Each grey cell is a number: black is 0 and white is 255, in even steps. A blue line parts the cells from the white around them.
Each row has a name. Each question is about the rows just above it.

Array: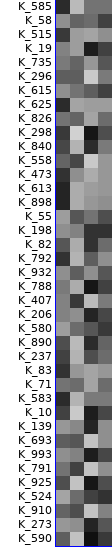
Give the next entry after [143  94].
[143]
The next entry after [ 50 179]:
[94]
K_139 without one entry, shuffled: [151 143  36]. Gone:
[136]

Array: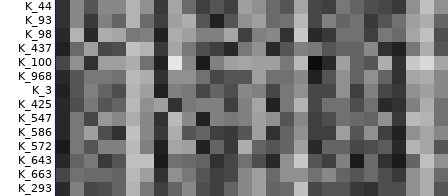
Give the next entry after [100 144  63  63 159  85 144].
[63]
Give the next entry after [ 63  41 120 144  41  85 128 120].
[85]
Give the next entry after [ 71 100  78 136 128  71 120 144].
[71]
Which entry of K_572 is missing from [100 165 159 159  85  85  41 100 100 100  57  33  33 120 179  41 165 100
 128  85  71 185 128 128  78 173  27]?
[92]
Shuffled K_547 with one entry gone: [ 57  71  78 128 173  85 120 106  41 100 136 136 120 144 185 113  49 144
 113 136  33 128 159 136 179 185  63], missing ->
[151]
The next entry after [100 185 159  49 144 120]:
[85]
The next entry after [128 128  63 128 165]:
[33]

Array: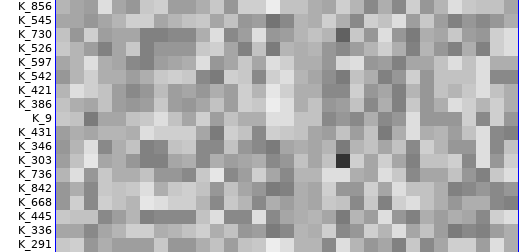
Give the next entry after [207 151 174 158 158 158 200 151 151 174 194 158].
[194]
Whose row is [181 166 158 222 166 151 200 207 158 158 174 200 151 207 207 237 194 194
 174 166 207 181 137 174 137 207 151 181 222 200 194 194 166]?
K_856
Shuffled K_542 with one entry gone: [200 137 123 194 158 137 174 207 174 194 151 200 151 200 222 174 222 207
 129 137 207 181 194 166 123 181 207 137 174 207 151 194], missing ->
[143]
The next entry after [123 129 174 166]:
[207]
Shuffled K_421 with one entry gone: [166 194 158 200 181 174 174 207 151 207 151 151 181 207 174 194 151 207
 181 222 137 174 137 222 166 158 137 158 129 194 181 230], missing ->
[188]
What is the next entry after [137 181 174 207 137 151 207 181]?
[222]
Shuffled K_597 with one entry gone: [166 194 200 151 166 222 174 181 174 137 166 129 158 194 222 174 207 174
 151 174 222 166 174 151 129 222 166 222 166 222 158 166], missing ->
[214]

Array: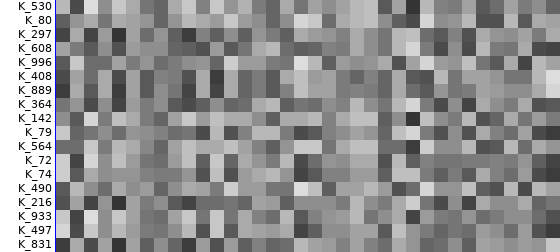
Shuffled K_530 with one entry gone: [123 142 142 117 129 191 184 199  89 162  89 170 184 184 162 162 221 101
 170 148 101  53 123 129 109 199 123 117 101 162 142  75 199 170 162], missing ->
[178]
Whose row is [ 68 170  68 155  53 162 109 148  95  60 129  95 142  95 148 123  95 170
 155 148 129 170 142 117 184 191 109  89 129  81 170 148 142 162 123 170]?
K_297
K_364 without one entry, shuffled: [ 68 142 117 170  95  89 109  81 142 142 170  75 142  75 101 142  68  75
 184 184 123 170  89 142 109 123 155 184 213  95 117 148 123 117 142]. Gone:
[129]
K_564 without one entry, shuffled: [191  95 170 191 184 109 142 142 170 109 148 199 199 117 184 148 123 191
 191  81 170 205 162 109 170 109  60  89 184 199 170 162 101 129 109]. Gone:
[135]

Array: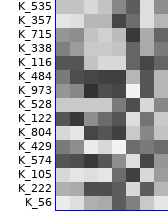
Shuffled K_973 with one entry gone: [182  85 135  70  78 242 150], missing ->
[50]
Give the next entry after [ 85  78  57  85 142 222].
[70]
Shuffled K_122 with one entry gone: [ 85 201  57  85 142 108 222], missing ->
[115]
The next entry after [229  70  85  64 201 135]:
[195]
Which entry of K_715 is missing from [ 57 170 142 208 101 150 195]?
[188]
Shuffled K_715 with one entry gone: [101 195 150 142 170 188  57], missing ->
[208]

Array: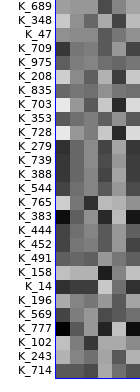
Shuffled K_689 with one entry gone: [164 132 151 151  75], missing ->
[158]
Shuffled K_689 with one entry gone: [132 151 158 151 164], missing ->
[75]
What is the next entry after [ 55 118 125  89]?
[151]
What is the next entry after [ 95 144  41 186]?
[22]
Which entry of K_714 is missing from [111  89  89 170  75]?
[82]
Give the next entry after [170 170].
[138]

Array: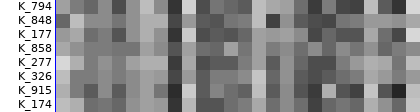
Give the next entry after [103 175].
[145]
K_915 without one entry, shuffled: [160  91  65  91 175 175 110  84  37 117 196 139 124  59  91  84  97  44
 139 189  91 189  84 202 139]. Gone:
[132]
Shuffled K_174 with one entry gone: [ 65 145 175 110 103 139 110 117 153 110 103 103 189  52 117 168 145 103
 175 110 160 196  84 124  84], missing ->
[183]
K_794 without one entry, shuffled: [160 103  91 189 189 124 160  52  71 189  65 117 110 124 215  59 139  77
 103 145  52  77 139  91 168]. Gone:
[209]
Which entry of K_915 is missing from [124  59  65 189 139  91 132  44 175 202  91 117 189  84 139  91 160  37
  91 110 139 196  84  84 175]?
[97]
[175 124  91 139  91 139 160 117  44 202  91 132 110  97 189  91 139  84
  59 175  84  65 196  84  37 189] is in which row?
K_915

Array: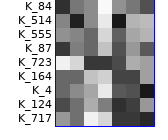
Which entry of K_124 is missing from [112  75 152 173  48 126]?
[62]
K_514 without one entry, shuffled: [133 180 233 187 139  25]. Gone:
[33]
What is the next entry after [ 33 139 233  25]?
[180]
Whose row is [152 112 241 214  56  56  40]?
K_717
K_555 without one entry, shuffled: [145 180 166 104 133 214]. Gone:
[96]

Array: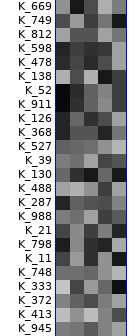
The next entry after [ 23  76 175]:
[124]
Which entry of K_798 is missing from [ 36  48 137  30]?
[169]
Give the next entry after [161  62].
[90]
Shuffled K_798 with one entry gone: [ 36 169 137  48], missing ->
[30]
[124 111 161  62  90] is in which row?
K_988
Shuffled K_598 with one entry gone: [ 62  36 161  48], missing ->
[56]
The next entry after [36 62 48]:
[56]

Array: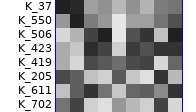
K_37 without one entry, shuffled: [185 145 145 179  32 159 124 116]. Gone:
[39]
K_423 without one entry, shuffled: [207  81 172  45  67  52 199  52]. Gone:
[59]
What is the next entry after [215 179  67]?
[32]
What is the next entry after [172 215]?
[74]

